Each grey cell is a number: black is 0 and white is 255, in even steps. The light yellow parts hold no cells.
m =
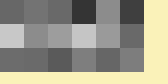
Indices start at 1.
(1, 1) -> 103
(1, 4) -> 52
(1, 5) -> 140
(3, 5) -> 102
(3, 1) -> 108
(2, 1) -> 200

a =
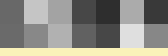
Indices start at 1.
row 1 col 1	104
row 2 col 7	135
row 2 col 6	223
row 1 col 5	46

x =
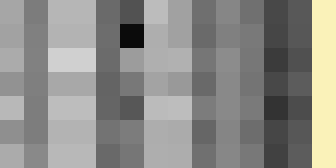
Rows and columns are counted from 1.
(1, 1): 166
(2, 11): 121
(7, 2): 137
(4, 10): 137
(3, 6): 156
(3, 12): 59
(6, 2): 125
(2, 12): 70
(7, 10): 135
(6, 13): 87
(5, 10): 137
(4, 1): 146
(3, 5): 107
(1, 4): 182
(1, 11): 112
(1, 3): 182
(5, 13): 76
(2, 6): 11
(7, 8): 173
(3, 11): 119
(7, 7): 174
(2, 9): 106
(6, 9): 102
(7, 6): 118
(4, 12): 72
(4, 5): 100
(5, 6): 87
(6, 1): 143
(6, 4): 179
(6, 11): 109

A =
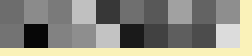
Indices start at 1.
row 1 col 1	109
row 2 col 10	220
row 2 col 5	195
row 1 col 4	192
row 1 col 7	88
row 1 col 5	55
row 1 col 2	139

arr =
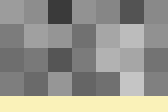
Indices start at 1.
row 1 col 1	156
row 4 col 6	197
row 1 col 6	83
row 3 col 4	123
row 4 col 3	150
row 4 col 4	101
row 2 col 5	166
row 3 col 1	110
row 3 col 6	166

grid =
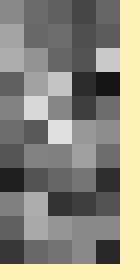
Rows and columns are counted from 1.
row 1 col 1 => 137
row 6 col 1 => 111
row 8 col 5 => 45
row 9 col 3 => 52
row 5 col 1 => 130
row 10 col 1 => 97
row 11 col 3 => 115
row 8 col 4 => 117
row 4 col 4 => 42
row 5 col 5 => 110
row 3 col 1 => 174
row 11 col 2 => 103
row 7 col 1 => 86
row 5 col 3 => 132
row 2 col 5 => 92
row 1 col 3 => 97
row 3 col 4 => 83
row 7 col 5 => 111

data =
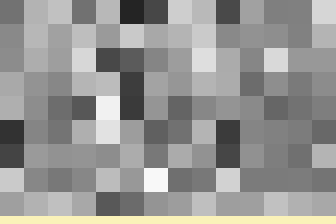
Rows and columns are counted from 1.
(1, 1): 114
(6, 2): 133
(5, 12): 102
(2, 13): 129
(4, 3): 135
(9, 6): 107
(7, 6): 172
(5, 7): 149
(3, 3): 158
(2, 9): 202
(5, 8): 100
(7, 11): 145
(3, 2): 173
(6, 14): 104
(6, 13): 124
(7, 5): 141
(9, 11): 159
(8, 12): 123
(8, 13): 124
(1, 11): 161
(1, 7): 71
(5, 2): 141
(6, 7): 96
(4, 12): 142
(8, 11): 123
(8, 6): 152
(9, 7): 148
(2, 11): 146
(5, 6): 58
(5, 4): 87
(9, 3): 192
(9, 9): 191
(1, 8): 206

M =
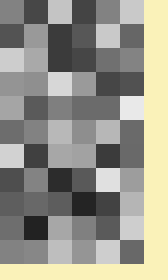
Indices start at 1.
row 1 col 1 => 130
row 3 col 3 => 59
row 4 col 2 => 143
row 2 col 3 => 59
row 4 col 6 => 81
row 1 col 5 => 130
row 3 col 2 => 169
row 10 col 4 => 128
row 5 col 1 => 165
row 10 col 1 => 110
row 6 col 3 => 184
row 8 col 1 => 78
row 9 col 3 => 93
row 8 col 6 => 157
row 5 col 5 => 107
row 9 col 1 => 94
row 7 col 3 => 167
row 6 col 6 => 106
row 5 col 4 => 107
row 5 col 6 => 233

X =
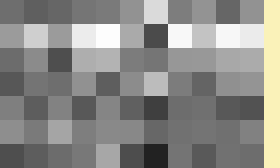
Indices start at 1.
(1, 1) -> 110
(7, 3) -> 108
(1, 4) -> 117
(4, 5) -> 94
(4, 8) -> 124
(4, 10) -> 144
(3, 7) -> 117
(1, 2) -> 95
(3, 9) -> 152
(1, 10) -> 102
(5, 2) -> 93
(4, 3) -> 110
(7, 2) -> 93
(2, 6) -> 170
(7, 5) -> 167
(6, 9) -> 116
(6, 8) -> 113
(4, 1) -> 87
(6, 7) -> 103
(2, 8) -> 248
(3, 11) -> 171
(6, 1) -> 142
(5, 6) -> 96
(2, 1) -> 155

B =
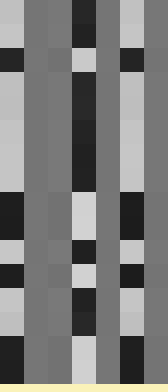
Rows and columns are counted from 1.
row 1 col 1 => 192
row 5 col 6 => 190
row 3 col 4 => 201
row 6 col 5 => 117
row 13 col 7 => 119
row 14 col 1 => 191
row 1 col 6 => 193
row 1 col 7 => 119
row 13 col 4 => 34
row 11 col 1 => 199
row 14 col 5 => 117
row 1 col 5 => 117
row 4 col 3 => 120
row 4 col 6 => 191
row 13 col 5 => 117
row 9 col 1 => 30
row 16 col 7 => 116
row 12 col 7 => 116
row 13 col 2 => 117
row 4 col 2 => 117
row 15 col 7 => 116
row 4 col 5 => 117
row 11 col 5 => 117
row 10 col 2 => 118
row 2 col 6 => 197
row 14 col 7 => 119
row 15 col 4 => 206
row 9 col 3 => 114
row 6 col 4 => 36
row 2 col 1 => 197

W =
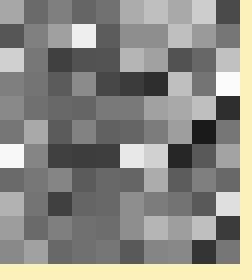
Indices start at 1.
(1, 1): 167
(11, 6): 89
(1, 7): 190
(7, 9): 89
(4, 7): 46
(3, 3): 63
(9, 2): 115
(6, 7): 123
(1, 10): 74
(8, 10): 104
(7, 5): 62
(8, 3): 132
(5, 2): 110
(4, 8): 191
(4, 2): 115
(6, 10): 118
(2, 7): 142
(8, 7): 170
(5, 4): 100
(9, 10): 222
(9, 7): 123
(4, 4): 139
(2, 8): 191
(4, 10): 251
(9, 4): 100
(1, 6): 170
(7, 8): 38
